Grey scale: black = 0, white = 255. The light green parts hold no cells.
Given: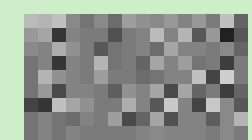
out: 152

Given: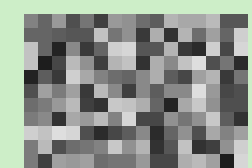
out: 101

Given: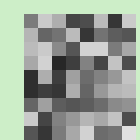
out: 181

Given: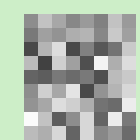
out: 121

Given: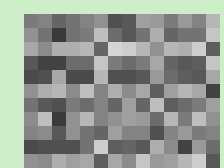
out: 145

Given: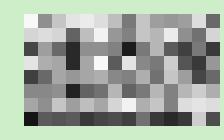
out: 213

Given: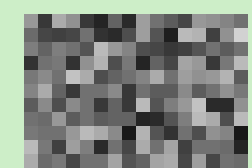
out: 107

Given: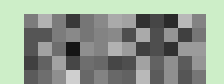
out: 85

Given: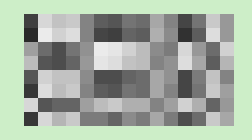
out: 41
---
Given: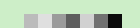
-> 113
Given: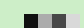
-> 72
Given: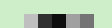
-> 160
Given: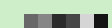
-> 213
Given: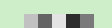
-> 45
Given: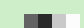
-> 201
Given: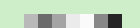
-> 136
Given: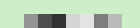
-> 125
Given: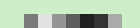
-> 52
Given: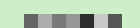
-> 200
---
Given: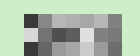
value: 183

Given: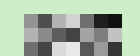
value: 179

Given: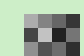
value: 102

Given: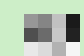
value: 193

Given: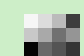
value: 187

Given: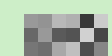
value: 184

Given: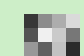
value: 173

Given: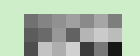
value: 145
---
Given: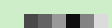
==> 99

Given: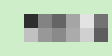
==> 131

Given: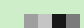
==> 197

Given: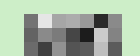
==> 230

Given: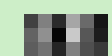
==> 128

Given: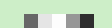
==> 229

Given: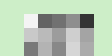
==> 99
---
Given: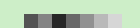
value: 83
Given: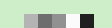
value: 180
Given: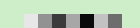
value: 231
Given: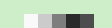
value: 249
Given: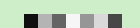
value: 15
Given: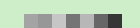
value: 164
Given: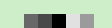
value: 104
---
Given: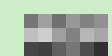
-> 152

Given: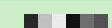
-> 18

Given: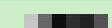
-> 47

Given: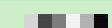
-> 242

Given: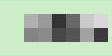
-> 103

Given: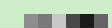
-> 72

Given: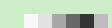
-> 103

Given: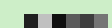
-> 91

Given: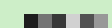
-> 209

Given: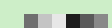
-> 29
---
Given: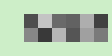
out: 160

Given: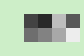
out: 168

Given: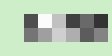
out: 92

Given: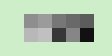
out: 134

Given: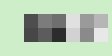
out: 138

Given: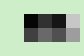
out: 80

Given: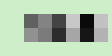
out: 22

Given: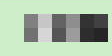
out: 45

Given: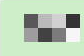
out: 123
